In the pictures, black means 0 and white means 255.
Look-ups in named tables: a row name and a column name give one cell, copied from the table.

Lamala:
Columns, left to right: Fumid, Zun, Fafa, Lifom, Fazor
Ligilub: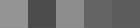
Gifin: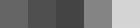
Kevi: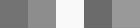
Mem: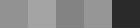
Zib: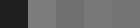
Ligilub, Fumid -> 148
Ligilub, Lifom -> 100
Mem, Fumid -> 146
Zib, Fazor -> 116
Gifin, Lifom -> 132
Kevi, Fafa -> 249
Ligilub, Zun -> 76
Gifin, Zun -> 79
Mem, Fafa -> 131
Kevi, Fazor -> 153
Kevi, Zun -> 141
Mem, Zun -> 164
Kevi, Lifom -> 107
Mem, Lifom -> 150
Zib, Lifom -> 120
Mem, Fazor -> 42
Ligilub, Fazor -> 92
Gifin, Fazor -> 212
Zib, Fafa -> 112
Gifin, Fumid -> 101

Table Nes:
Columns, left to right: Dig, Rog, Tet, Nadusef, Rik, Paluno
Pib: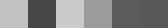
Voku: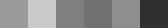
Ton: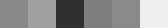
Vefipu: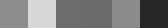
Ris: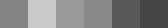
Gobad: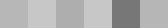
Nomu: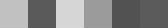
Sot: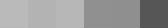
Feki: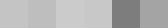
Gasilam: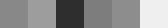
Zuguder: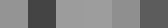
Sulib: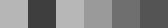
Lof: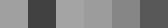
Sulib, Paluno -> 84
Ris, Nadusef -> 136
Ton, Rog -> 160
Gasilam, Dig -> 136
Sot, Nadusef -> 144
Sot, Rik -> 143
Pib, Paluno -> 87
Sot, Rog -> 179
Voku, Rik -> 142
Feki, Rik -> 125
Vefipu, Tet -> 108
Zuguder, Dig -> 148
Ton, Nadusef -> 126
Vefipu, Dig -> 141
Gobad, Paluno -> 182
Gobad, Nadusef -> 199
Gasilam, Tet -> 46
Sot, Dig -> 186
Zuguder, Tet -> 156
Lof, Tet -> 164
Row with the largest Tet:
Nomu

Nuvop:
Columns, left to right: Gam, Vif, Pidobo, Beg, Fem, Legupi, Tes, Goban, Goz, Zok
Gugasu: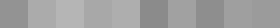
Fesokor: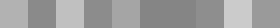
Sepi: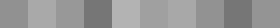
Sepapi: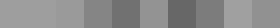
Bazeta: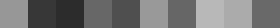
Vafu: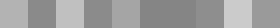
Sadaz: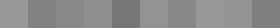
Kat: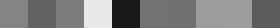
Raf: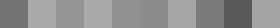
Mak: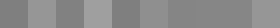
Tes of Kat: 112
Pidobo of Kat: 124
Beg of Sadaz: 143
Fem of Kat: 24
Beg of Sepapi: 133
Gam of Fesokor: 178
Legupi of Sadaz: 146
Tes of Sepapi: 103
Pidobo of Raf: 149
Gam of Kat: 131
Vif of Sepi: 169
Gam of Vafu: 179
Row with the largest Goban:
Bazeta

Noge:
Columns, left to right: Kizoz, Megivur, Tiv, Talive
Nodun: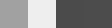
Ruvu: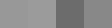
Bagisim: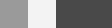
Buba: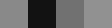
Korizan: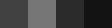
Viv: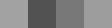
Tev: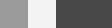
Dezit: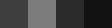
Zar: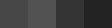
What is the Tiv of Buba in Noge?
113
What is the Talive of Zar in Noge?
35
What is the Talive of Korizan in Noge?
19
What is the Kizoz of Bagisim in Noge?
154
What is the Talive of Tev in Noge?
72
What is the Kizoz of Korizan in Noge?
65
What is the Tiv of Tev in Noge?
72
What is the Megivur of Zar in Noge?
82
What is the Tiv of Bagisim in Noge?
73
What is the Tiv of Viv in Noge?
120
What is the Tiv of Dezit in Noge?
43
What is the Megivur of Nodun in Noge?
238
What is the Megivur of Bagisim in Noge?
243
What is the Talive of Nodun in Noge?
76
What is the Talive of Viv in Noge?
157
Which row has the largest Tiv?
Viv

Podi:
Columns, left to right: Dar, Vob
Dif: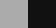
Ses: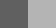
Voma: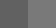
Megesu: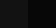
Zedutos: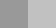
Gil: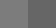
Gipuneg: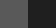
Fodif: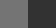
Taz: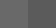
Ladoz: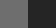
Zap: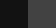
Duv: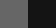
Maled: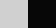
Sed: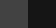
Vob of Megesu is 7
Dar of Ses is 96
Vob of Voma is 121
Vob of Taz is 91
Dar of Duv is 102
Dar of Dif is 171
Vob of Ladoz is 37
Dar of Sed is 66
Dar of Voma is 97
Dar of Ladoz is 110
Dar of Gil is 124
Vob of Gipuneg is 31
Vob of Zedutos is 193
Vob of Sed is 21
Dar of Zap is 18
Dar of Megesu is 18
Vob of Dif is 17
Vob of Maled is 7
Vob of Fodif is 50

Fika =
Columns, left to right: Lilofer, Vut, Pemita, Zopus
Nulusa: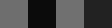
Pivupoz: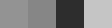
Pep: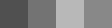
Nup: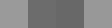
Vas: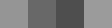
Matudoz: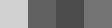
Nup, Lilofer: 154
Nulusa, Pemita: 112
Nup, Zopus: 152
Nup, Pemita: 104
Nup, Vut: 108
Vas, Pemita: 78
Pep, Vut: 115
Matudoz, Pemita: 76
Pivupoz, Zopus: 197
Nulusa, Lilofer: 110
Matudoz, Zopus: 115
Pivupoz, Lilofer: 147
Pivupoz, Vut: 134
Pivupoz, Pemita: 45
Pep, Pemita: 184
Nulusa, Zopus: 34
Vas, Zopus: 155
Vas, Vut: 104
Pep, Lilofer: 80
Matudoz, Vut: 96

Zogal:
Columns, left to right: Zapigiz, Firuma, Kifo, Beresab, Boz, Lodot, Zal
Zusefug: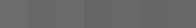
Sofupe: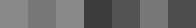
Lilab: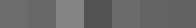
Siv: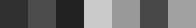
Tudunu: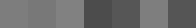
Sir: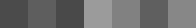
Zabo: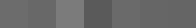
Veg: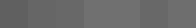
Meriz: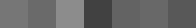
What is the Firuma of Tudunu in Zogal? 120
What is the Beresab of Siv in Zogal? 201
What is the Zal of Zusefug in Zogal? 103
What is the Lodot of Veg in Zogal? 104
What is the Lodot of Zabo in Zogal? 102
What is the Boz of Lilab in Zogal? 107
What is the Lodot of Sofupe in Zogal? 120
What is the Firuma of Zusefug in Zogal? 104

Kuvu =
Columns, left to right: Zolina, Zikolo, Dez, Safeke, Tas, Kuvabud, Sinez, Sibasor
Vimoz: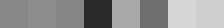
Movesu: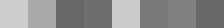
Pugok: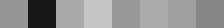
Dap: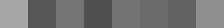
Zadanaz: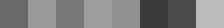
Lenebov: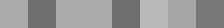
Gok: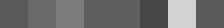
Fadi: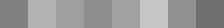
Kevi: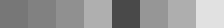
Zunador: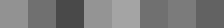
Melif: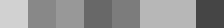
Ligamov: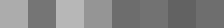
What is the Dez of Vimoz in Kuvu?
133
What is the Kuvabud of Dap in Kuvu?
107
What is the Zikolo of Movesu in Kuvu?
170
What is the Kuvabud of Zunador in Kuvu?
112
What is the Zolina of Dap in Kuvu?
166
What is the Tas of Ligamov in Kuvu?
109
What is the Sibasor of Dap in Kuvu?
143
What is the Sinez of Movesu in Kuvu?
128

